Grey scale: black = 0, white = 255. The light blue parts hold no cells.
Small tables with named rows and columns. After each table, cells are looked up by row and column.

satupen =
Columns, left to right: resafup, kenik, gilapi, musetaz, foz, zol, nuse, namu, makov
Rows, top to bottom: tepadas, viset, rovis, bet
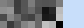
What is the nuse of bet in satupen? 192
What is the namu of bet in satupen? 180
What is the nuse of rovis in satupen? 25
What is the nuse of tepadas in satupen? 83
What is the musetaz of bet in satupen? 132
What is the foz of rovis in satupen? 66
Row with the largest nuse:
bet

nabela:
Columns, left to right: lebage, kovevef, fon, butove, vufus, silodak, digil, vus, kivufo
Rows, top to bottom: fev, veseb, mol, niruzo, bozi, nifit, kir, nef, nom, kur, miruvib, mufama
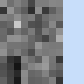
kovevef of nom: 50
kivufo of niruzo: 88
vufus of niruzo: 81
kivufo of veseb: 119
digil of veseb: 57
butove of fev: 113
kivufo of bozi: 144
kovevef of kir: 116
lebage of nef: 145
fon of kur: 20
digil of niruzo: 98
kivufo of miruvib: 86
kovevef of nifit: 144
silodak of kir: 149
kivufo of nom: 57

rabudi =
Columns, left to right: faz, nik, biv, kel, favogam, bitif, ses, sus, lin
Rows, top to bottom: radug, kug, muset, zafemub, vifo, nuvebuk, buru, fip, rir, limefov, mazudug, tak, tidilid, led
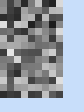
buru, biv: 169
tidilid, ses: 148
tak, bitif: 99
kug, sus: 183
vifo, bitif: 172
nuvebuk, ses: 145
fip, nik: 229

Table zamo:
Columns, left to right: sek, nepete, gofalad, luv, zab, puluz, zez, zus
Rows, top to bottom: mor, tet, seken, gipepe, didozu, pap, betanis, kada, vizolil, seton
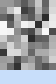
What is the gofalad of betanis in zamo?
162
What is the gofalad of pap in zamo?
155
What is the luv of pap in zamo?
211
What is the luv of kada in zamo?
178
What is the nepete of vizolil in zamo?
160
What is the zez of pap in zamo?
97
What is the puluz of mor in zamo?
199
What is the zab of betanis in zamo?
125
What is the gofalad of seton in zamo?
49
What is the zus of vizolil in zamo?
208
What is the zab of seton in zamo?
177
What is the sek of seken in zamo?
102
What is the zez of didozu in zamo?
248
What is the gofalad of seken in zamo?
183
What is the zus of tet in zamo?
216
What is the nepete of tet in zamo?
192
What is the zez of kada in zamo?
171
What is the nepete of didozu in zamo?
243
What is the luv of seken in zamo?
115
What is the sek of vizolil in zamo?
155
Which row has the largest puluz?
mor

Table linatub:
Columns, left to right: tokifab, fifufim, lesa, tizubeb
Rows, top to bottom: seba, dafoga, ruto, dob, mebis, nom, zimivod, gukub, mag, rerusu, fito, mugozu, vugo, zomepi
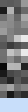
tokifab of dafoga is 28
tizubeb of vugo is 131
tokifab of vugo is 143
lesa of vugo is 115
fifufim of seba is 90
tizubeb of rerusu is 35
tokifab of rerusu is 8
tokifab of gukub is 114
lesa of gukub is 168
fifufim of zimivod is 60
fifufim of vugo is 165
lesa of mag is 108
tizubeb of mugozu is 66
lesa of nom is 199
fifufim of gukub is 195
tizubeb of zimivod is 95
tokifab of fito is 25
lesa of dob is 120
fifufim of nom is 132
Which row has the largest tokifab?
mebis

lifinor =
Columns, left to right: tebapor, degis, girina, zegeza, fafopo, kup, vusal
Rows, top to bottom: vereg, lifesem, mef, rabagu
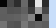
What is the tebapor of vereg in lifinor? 5
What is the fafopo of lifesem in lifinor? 59
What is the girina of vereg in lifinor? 45
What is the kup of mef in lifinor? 10
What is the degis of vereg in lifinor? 72
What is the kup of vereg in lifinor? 228
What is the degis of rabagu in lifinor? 86
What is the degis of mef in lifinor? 95
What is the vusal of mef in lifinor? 112
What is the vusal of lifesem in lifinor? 70
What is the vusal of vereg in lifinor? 43
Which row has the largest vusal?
mef

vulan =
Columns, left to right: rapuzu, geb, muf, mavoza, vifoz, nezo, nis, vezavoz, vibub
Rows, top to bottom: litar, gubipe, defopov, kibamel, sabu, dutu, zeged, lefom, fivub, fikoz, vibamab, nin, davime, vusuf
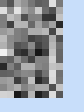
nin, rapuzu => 154
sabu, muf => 127
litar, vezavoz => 224
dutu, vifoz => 66
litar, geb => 84
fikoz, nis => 127
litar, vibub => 121
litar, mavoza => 148
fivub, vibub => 100
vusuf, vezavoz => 220
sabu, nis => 184
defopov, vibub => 194
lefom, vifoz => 107
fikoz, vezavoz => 194
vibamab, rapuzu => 97
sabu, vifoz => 173
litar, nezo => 94
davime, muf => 176
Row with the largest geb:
vusuf

